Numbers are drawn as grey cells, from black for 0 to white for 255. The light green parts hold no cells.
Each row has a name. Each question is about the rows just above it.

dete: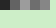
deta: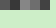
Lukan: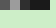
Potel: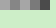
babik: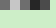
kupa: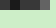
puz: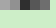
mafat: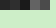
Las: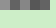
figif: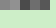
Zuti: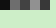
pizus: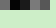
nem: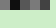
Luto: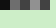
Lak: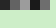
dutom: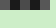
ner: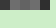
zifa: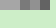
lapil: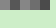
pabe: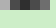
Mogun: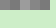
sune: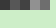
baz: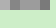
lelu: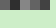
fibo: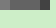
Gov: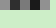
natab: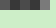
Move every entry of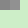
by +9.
[143 154]
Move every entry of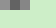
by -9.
[136  90 125]
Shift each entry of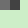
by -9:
[101  57]
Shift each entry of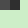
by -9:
[66 38]

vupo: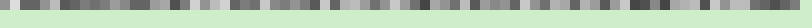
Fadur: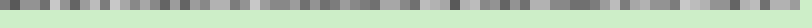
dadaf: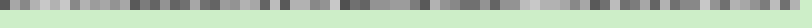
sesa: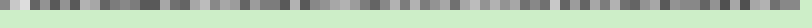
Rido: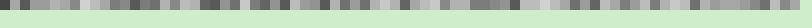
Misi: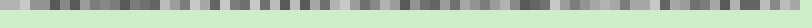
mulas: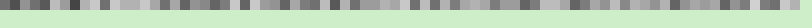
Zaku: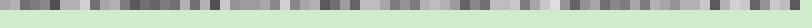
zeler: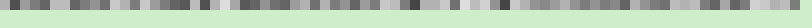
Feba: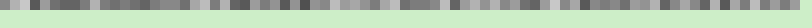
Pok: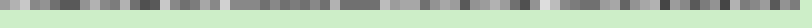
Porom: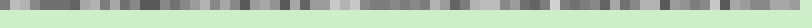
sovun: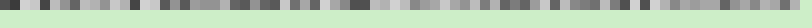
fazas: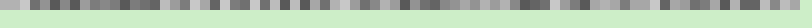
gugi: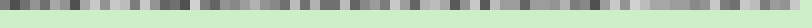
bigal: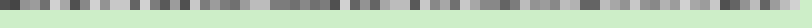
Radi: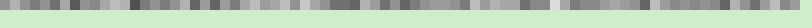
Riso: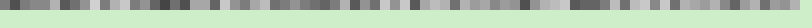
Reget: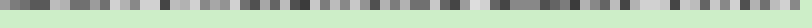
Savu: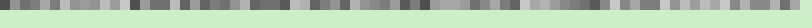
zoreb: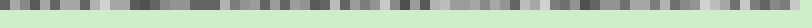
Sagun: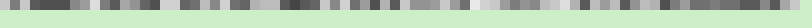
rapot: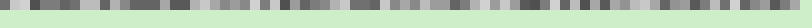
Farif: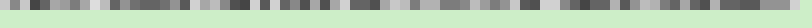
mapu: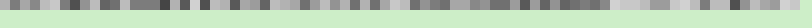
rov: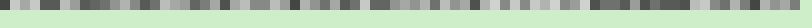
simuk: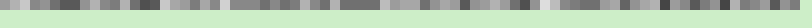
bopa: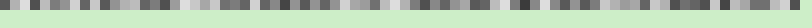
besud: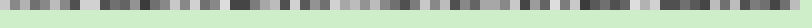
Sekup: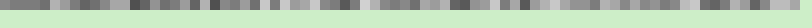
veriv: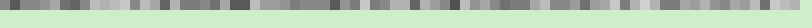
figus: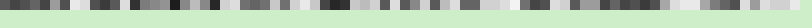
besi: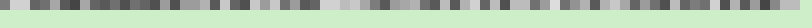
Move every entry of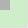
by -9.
[169]
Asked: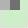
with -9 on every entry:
[169 103]
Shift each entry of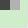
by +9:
[ 78 187]
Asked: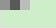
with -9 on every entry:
[138  80 179]
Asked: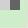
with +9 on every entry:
[218 109]

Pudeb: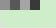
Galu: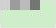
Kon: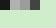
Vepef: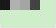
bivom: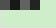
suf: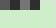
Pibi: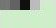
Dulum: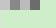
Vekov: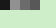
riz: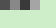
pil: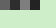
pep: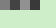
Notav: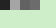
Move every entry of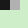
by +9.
[ 33 186]
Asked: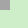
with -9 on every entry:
[156]

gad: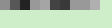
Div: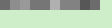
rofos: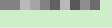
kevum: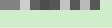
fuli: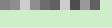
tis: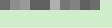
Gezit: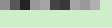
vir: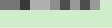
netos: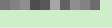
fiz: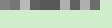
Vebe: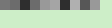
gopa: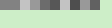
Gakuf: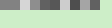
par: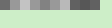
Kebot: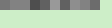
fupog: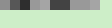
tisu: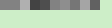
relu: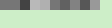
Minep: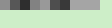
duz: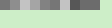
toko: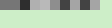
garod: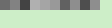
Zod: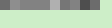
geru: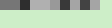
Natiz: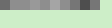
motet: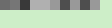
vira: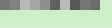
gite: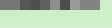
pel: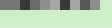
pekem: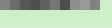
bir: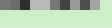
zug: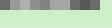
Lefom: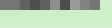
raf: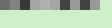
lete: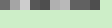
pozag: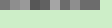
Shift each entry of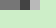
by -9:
[109 109  58 176]
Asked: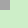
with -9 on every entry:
[156]
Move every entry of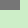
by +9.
[127 127]
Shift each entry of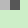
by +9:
[194  96]
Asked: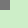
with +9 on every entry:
[127]
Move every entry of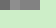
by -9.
[ 99 133 121 121]
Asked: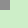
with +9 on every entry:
[151]

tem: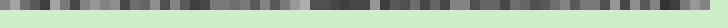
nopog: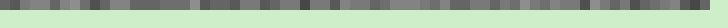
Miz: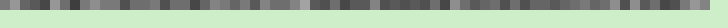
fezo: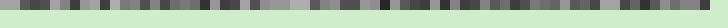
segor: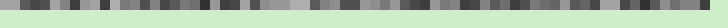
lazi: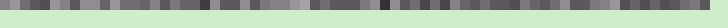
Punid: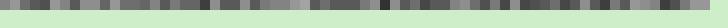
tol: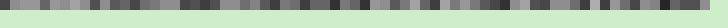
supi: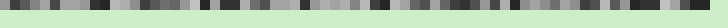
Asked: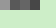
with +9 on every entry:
[160  98 110  80]
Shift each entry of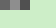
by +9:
[110 151  89]
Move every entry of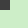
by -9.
[53]

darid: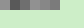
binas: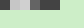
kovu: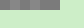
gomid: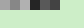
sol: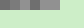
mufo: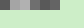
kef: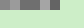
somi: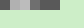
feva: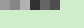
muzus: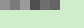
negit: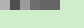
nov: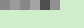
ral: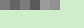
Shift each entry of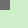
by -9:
[102]
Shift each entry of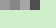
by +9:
[164 144 174  87]

